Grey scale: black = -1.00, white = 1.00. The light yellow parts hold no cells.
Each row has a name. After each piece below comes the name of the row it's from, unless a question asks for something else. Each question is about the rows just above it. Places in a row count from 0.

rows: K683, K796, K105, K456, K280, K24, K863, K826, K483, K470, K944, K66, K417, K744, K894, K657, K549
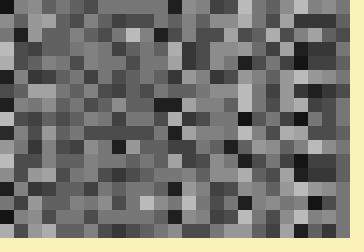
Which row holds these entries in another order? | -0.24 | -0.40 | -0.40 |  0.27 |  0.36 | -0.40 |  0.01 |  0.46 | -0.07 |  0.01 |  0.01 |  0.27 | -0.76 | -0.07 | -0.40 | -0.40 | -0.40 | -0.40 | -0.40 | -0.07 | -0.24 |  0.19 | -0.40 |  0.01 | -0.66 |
K470
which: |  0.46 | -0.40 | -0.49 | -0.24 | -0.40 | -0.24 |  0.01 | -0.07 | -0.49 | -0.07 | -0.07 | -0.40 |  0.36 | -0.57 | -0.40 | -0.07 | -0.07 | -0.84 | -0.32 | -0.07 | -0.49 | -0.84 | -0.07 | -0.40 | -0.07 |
K483
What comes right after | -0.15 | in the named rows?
| -0.49 |
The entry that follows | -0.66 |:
| 0.01 |
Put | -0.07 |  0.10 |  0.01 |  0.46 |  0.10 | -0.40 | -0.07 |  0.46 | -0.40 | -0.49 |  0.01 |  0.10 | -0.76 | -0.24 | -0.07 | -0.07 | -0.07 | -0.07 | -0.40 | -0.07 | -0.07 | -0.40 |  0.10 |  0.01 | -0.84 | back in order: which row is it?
K657
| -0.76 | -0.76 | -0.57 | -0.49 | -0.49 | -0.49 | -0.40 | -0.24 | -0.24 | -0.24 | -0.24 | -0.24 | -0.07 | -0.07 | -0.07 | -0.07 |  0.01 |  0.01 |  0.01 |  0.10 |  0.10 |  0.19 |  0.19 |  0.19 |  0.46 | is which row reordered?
K744
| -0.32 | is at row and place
K483, 18

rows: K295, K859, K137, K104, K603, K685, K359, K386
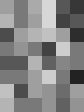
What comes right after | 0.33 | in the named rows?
| 0.69 |
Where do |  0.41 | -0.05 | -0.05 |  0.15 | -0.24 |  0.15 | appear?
K386
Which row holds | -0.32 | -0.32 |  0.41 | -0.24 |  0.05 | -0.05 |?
K603
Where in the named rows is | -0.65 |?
K137, 5
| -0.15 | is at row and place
K359, 4
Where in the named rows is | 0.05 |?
K603, 4

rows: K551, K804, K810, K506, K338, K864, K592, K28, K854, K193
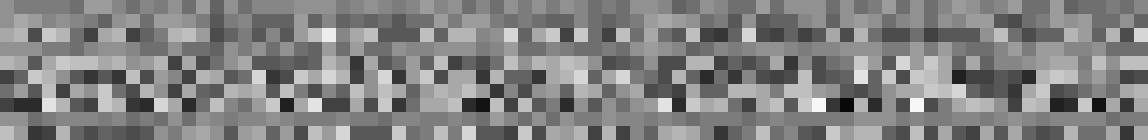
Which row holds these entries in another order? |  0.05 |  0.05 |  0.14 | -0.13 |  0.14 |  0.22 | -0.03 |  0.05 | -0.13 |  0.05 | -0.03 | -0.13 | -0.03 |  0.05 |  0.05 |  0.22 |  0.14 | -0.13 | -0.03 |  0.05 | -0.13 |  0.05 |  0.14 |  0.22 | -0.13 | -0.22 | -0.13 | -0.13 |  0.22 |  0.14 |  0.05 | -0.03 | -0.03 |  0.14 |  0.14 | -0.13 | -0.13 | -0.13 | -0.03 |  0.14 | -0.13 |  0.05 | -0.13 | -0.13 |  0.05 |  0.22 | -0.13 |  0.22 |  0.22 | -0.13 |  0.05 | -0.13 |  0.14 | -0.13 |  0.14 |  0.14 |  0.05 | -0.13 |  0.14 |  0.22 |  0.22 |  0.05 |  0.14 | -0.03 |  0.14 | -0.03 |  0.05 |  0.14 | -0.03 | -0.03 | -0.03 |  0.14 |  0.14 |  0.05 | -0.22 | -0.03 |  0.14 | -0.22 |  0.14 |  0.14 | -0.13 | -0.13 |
K551
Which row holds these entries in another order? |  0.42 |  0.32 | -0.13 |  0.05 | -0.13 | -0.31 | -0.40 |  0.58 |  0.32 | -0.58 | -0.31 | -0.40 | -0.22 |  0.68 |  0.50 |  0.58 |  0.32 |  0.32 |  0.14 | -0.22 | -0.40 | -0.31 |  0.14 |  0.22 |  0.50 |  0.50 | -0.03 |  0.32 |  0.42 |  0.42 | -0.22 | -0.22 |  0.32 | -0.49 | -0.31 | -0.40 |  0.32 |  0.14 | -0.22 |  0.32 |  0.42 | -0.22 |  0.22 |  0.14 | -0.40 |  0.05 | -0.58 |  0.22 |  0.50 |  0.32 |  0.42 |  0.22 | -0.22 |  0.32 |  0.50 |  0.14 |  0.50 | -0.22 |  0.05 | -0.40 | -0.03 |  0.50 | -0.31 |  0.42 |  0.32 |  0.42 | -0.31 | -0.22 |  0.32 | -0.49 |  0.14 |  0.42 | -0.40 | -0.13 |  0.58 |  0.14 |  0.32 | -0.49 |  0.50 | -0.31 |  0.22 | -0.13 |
K592

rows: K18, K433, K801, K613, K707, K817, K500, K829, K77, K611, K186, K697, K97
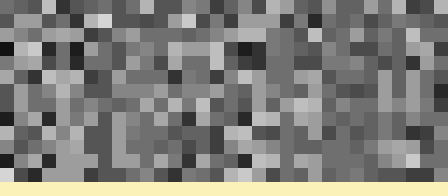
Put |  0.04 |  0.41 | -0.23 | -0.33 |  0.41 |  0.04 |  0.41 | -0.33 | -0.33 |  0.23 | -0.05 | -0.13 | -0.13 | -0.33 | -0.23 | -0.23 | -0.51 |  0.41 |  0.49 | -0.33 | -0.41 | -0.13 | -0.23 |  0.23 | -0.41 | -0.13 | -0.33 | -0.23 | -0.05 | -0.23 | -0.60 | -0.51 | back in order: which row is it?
K611
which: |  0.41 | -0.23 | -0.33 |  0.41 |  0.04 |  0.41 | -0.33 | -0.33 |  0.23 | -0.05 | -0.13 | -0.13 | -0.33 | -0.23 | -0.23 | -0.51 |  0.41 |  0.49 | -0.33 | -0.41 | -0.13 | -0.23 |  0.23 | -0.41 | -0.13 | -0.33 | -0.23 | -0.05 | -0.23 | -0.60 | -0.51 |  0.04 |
K611
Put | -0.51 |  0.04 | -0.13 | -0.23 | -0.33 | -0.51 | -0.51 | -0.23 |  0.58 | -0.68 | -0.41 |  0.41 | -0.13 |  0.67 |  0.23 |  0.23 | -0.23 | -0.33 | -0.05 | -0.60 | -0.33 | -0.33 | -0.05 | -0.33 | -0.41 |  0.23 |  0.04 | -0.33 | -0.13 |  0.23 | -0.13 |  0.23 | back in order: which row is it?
K97
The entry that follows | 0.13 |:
| -0.23 |
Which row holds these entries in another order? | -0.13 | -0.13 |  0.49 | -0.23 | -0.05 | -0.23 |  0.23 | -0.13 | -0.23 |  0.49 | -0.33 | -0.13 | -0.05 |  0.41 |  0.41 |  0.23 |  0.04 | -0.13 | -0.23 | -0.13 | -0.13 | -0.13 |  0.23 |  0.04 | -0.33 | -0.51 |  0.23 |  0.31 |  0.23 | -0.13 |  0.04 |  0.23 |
K801
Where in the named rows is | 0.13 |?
K18, 23

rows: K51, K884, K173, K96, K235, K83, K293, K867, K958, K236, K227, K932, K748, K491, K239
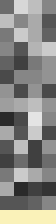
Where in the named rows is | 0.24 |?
K867, 0
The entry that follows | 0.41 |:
| 0.59 |
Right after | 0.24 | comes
| 0.33 |
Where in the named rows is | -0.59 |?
K491, 3
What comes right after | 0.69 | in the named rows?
| 0.49 |

